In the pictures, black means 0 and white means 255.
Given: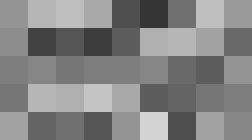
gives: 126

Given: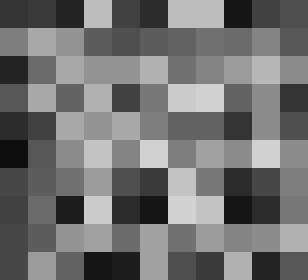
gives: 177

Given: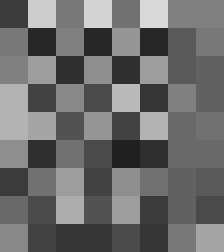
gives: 74

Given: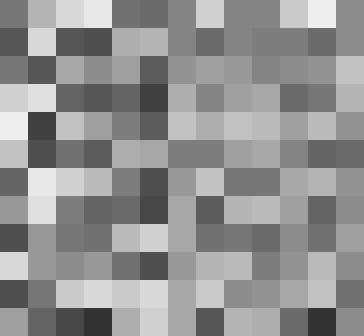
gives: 113

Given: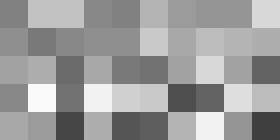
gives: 188

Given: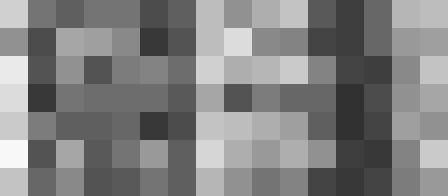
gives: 202
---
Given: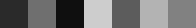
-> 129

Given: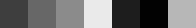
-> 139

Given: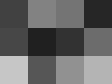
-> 145

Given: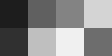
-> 191

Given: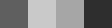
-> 95

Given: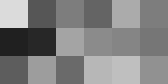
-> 183
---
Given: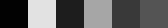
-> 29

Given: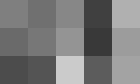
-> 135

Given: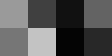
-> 17

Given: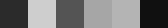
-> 84

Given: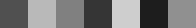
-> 128

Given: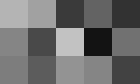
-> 58

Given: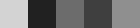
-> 108

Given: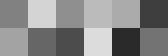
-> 143

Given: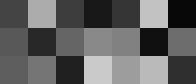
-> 61
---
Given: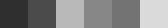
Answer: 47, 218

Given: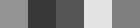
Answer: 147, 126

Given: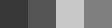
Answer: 56, 127

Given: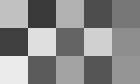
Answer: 193, 149

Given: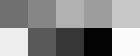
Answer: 112, 251

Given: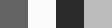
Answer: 99, 188

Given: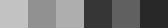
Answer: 194, 40

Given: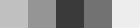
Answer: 192, 237

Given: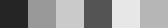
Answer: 37, 182
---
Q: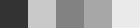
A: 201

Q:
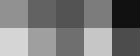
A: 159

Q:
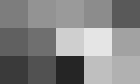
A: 81

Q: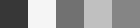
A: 245

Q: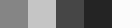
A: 197

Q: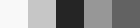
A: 198

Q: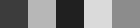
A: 183

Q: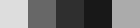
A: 103
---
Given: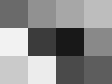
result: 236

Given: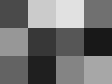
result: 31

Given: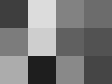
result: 30

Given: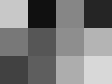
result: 94

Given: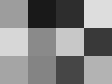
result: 132

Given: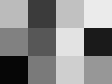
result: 122

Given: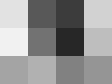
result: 177

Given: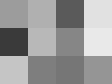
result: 126
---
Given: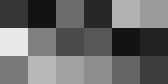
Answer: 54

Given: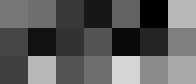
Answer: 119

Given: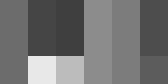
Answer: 108

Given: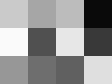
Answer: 202

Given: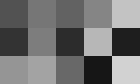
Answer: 82

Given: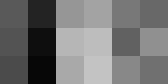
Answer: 89
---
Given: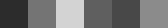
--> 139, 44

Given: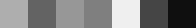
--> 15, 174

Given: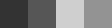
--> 147, 51

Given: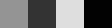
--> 2, 148

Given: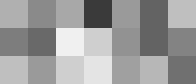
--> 191, 191

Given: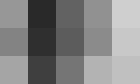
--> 207, 165
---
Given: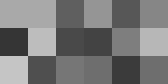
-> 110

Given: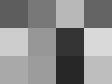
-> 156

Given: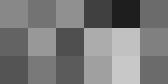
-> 160

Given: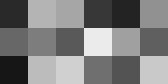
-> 111

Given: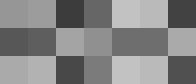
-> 194

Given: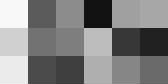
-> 175

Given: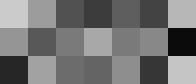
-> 142

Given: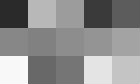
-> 117
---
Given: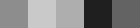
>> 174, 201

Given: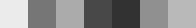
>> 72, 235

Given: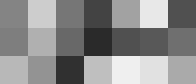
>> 42, 239

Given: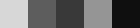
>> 57, 215

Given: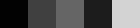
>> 101, 211

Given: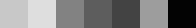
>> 93, 222

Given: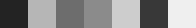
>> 139, 239

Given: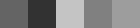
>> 196, 196

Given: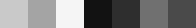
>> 18, 245
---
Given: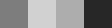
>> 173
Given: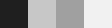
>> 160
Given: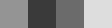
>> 107
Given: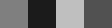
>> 191
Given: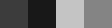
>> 196
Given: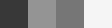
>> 118
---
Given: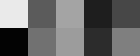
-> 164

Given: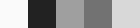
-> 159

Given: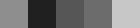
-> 86

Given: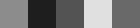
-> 83

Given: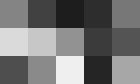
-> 29

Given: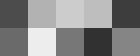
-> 204
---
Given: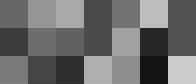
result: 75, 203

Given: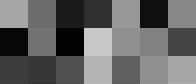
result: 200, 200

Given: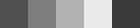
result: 177, 234

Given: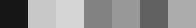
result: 130, 213

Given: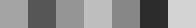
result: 190, 211

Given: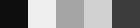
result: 165, 238
